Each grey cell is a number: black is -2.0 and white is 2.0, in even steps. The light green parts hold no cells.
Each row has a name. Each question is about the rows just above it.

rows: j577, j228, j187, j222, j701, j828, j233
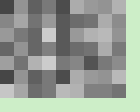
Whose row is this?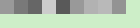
j187
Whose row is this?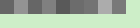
j222
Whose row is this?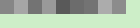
j228
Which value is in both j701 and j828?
-0.1
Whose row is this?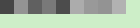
j577
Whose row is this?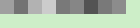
j701

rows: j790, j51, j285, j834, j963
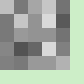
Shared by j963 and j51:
-0.1
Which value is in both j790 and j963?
-0.1
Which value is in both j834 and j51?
1.4
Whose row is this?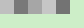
j790
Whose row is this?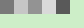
j51
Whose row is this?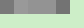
j285

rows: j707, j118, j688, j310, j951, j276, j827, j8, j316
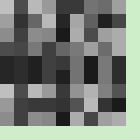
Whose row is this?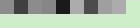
j688
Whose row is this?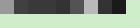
j8
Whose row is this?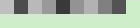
j827
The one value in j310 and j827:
-0.8

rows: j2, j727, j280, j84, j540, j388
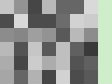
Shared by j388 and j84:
-0.6
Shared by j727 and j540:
1.2
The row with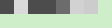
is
j727

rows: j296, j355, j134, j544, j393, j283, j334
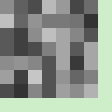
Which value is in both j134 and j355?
1.0
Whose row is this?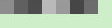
j296
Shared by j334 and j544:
-0.8
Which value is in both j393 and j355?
0.3

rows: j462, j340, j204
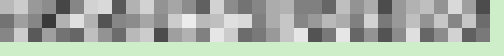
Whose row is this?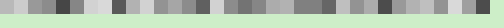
j462
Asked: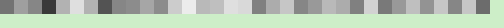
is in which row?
j340
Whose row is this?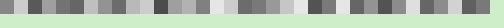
j204

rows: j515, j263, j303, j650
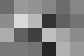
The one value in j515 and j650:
0.4
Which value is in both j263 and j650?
-0.2
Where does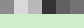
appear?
j263
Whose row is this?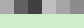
j303

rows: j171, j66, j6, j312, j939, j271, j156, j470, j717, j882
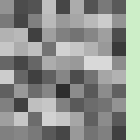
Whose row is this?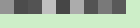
j171
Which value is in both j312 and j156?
0.4
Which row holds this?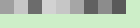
j717
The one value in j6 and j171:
-0.8
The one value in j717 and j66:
0.6
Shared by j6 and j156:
0.1

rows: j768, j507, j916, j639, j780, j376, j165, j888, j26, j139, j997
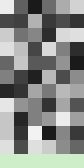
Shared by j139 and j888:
-1.2
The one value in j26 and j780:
1.1
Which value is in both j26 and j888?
0.0
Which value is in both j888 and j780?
0.3

